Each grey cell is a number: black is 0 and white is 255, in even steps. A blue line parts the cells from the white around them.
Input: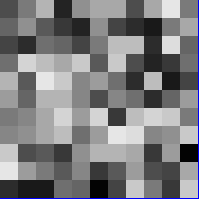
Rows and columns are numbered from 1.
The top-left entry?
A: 77
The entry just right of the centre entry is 134
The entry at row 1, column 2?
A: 122
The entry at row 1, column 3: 180
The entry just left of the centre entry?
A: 134
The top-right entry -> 122
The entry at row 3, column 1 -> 68
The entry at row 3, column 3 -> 111
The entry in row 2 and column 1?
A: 101
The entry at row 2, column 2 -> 144
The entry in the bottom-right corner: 201
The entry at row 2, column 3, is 89
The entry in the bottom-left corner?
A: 44

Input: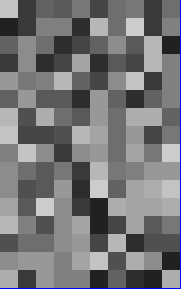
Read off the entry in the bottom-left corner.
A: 173
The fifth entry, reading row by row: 119
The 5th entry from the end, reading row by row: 33
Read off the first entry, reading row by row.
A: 195
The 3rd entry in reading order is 98
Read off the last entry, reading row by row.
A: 173
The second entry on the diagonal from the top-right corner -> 57
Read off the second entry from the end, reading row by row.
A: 33
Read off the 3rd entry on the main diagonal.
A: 110
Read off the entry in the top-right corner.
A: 110
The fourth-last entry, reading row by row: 98
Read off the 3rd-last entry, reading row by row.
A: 45
